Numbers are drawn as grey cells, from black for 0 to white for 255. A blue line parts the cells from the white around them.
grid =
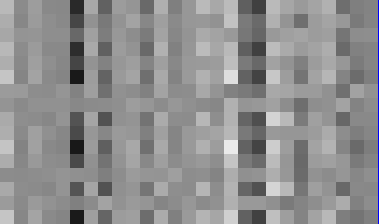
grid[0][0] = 185
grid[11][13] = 148
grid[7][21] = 110
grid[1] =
[173, 135, 155, 142, 137, 70, 146, 121, 147, 163, 135, 159, 138, 151, 152, 146, 194, 122, 106, 177, 148, 111, 156, 164, 152, 122, 132]
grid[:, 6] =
[168, 146, 160, 169, 147, 157, 159, 139, 165, 151, 155, 145, 142, 165, 139, 159]
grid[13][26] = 136
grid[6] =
[155, 154, 141, 140, 149, 130, 159, 112, 145, 141, 129, 163, 140, 141, 168, 148, 129, 122, 111, 168, 165, 155, 155, 145, 112, 162, 146]
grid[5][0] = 197
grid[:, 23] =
[177, 164, 159, 173, 168, 182, 145, 145, 148, 171, 179, 160, 140, 147, 154, 184]
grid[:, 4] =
[136, 137, 142, 137, 135, 133, 149, 145, 148, 135, 133, 139, 148, 148, 140, 133]
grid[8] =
[170, 142, 140, 135, 148, 83, 165, 82, 145, 148, 115, 171, 141, 140, 183, 142, 178, 101, 79, 212, 185, 123, 160, 148, 103, 137, 137]
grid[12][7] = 127
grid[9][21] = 150
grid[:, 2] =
[157, 155, 149, 155, 159, 163, 141, 145, 140, 160, 161, 153, 141, 139, 154, 164]
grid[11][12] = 140
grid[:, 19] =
[186, 177, 153, 188, 162, 199, 168, 161, 212, 153, 205, 187, 174, 213, 144, 191]
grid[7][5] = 136
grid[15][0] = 197
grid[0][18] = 64
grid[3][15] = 167
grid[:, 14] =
[186, 152, 170, 187, 154, 177, 168, 139, 183, 159, 176, 153, 143, 181, 139, 180]
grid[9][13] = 153
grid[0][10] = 105
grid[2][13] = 148
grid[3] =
[184, 140, 155, 137, 137, 45, 169, 96, 156, 147, 105, 177, 129, 150, 187, 167, 185, 95, 64, 188, 170, 155, 163, 173, 106, 129, 132]
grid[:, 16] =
[187, 194, 153, 185, 190, 222, 129, 177, 178, 183, 234, 196, 173, 179, 176, 207]
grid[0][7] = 97
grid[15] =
[197, 135, 164, 138, 133, 26, 159, 101, 156, 159, 109, 171, 128, 154, 180, 166, 207, 97, 65, 191, 158, 132, 163, 184, 126, 116, 127]
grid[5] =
[197, 133, 163, 138, 133, 25, 157, 99, 154, 164, 111, 169, 131, 154, 177, 161, 222, 98, 67, 199, 157, 116, 163, 182, 132, 108, 126]

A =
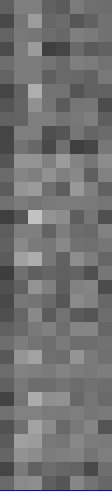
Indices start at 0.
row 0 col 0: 96
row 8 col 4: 115
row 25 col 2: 162
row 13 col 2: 155
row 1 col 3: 103
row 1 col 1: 118
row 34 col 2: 141
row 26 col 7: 125
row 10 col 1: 115
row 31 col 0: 91
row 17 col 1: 137
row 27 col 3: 109
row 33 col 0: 69
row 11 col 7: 140
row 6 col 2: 174
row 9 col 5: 117
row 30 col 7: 84
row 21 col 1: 119
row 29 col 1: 129
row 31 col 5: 135
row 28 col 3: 143
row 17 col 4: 136
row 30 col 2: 163
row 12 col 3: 145
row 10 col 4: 111
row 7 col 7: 76
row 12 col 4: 128
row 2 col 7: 113
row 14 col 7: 117
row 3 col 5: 106
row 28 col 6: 117
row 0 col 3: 97
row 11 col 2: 147
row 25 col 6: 122
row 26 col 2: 127
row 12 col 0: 107
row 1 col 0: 73
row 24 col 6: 110
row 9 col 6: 101

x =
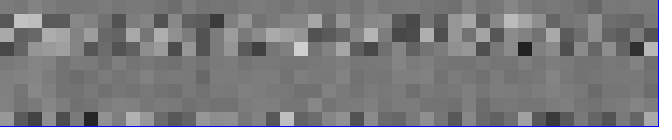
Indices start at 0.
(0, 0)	123
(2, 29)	75
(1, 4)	91
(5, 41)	115
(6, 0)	128
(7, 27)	118
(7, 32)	112
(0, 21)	123
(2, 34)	164
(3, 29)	98
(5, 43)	120
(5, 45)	120
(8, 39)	58
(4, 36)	117
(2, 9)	168
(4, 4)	114
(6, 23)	129
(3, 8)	83
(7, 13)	113
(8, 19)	87
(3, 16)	149
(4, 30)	127
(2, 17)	122
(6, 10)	120
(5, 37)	117
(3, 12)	76
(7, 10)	119
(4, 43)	120
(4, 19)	120
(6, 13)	120
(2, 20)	159
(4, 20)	117
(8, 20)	191
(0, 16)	116
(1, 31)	91
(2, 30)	175
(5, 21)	126
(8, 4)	77
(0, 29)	122

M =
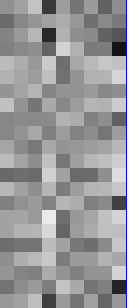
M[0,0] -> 144
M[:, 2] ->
[194, 149, 182, 143, 152, 157, 181, 117, 137, 168, 120, 141, 107, 143, 154, 153, 179, 116, 184, 127, 154, 190]
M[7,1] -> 147
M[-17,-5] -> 113
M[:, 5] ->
[116, 151, 143, 177, 168, 147, 146, 156, 171, 130, 151, 158, 106, 156, 173, 152, 156, 119, 155, 129, 169, 116]
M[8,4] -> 178
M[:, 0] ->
[144, 106, 131, 128, 187, 177, 148, 193, 134, 135, 165, 187, 105, 183, 128, 162, 162, 110, 143, 149, 115, 152]
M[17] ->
[110, 116, 116, 188, 162, 119, 110, 138, 198]
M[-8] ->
[128, 145, 154, 130, 181, 173, 127, 137, 65]
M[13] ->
[183, 161, 143, 181, 124, 156, 179, 182, 198]
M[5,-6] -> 190
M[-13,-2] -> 118
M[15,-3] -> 165
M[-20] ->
[131, 153, 182, 40, 178, 143, 138, 98, 86]
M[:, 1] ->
[160, 134, 153, 137, 173, 166, 163, 147, 138, 147, 138, 163, 110, 161, 145, 164, 178, 116, 174, 132, 141, 161]
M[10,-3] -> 157
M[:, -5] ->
[157, 172, 178, 210, 110, 113, 148, 135, 178, 157, 148, 118, 161, 124, 181, 111, 102, 162, 124, 147, 194, 153]
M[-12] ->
[165, 138, 120, 168, 148, 151, 157, 163, 183]
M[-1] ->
[152, 161, 190, 63, 153, 116, 161, 102, 152]
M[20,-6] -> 125
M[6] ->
[148, 163, 181, 133, 148, 146, 154, 135, 143]
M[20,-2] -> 128
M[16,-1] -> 189
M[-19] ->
[128, 137, 143, 99, 210, 177, 123, 124, 19]
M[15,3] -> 234

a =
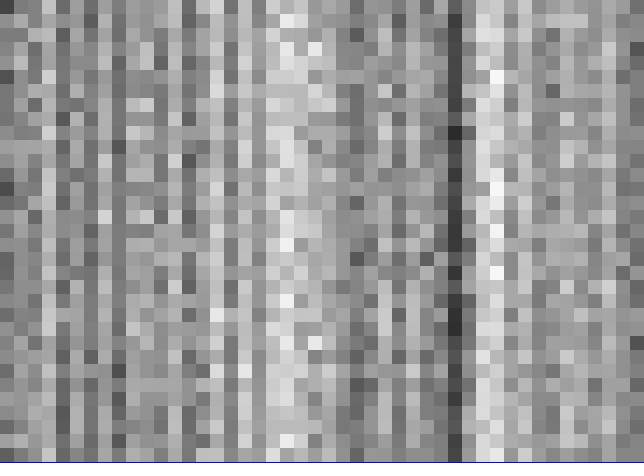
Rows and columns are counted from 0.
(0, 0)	68
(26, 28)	148
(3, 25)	134
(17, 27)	192
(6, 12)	166
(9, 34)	213
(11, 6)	115
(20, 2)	142
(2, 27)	189
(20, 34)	194
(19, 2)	128
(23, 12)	158
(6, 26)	149
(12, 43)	165
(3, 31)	122
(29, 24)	121
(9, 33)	102
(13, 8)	127
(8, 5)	178
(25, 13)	105
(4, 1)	186
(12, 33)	145
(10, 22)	129
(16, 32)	56
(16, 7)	160
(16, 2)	135
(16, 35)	243
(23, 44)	142
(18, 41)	177
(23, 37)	177
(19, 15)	195
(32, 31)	127
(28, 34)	218
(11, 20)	223
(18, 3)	174
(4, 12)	189
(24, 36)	134
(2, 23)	176
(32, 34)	217
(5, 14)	139

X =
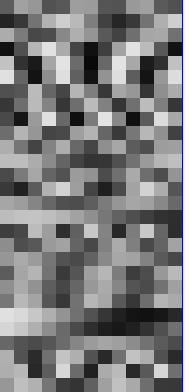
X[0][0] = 93
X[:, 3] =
[82, 177, 77, 225, 165, 142, 102, 131, 224, 69, 131, 139, 101, 178, 103, 190, 157, 154, 118, 115, 94, 86, 175, 141, 86, 113, 93, 117]
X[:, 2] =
[151, 115, 72, 181, 26, 19, 187, 186, 154, 150, 68, 172, 167, 91, 133, 195, 188, 88, 155, 180, 146, 164, 199, 175, 75, 43, 40, 177]
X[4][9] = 168
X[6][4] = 69
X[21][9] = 55
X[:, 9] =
[153, 57, 111, 225, 168, 93, 151, 112, 16, 119, 92, 114, 170, 163, 166, 79, 124, 127, 162, 61, 84, 55, 20, 32, 140, 194, 41, 169]
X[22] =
[224, 217, 199, 175, 147, 113, 82, 54, 32, 20, 17, 23, 40]
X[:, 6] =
[155, 126, 149, 16, 9, 19, 126, 187, 123, 179, 70, 52, 146, 69, 94, 143, 199, 72, 98, 159, 152, 182, 82, 46, 155, 82, 32, 96]
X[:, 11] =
[90, 175, 168, 88, 48, 151, 143, 127, 220, 144, 157, 181, 77, 172, 136, 50, 102, 100, 90, 152, 114, 180, 23, 80, 91, 81, 214, 57]
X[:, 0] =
[93, 36, 172, 17, 194, 224, 80, 55, 73, 109, 174, 188, 74, 57, 166, 188, 62, 141, 150, 92, 143, 119, 224, 213, 103, 176, 174, 151]
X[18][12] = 72
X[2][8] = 66
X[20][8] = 134
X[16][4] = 47
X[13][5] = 158
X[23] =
[213, 199, 175, 141, 106, 74, 46, 30, 24, 32, 50, 80, 112]
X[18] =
[150, 170, 155, 118, 82, 74, 98, 137, 167, 162, 130, 90, 72]
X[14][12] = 105
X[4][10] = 28
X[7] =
[55, 110, 186, 131, 54, 110, 187, 129, 53, 112, 188, 127, 54]
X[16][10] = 200
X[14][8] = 150
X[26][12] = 111
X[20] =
[143, 170, 146, 94, 71, 102, 152, 170, 134, 84, 75, 114, 160]
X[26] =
[174, 183, 40, 93, 215, 107, 32, 171, 186, 41, 89, 214, 111]
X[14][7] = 123
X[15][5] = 162
